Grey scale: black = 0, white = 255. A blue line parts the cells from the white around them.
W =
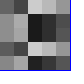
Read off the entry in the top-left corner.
100
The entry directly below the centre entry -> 204
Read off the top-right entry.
150
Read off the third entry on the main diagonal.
26
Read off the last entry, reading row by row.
85
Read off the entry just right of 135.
165

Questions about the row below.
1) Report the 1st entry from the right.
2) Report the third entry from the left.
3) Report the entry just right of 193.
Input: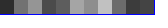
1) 68
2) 149
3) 108

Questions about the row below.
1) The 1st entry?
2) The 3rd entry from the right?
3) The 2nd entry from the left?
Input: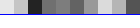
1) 231
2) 219
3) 197

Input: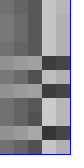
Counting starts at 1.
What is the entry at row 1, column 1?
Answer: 113
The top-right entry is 183
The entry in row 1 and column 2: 100
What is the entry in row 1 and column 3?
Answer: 87
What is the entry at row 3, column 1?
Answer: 120
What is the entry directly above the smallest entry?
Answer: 203
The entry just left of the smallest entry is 168
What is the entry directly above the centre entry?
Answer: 160
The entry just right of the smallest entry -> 69
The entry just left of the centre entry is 106
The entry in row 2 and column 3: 87
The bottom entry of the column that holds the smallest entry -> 197
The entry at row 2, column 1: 120
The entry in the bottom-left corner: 113

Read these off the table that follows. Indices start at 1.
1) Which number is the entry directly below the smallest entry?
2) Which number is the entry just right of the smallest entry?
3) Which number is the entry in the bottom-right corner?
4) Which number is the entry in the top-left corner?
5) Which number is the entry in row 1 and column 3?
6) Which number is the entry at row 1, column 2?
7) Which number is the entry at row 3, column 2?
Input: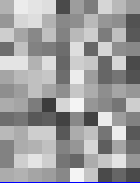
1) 94
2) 214
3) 74
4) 178
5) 228
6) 236
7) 165

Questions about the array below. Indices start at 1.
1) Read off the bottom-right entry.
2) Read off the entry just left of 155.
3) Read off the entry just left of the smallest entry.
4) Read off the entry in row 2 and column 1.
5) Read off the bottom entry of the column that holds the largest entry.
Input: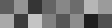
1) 80
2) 182
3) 141
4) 169
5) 196

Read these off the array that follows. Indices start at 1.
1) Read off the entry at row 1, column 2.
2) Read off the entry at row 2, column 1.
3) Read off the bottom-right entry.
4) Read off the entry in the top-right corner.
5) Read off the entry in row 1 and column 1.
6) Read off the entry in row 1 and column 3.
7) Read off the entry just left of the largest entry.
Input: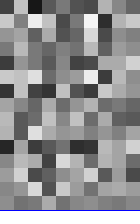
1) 193
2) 201
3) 135
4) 102
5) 66
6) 23
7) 121

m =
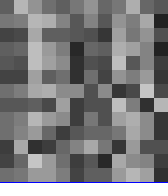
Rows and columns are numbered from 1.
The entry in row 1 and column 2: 182
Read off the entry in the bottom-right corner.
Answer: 48
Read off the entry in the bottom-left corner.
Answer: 111
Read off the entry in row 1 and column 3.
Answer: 147
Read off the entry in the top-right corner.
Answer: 87
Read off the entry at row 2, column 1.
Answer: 119
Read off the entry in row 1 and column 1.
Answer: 95
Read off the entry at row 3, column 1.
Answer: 67
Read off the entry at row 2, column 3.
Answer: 182
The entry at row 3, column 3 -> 168
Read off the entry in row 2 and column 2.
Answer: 125
